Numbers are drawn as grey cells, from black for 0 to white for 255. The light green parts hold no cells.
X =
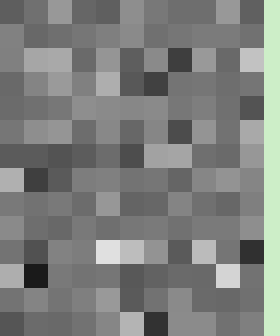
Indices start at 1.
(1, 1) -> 94
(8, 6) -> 115
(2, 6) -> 138
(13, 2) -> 132
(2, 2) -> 104
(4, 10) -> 110
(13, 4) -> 127
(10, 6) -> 119
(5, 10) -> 112
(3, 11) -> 194
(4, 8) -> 116
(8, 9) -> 134
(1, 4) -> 102
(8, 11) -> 133
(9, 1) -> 121
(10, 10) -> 122
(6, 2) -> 142
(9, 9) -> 112
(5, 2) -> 112
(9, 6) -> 100
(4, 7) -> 65
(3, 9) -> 153
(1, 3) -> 152
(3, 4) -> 106
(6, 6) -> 103
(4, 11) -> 117
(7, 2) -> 91
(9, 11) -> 127
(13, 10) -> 104
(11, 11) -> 48
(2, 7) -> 112
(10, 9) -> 122
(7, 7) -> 162
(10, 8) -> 113
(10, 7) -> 122
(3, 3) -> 169

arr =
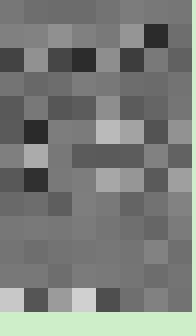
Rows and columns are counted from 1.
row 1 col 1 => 119
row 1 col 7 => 120
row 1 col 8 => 118
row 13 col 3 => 155
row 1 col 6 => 124
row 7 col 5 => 90
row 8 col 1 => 88
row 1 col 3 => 108
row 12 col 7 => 109
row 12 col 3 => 110
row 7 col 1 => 127
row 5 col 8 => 117
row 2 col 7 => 43
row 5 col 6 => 91
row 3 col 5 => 142
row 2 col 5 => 121
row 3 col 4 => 44
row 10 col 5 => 117
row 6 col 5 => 186
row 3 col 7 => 121
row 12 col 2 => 120
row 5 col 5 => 142
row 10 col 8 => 123
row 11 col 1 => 116
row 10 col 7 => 102
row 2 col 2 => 130
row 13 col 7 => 129
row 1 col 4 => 108
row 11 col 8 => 111
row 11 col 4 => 117

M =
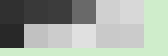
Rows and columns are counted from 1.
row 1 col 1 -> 49
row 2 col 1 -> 41

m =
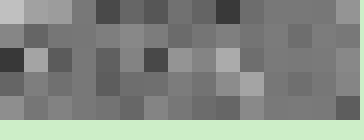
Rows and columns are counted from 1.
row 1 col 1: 192
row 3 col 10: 171
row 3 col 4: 120
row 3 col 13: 121
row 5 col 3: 130
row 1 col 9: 100
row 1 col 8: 113
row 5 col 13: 122
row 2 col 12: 123
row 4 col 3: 112
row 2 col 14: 124
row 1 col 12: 120
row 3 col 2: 164
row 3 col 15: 136
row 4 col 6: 110
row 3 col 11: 110
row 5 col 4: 120
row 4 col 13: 111
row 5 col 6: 103
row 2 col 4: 119
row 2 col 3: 118
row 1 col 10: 57
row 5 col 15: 93
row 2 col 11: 116
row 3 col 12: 122
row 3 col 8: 148
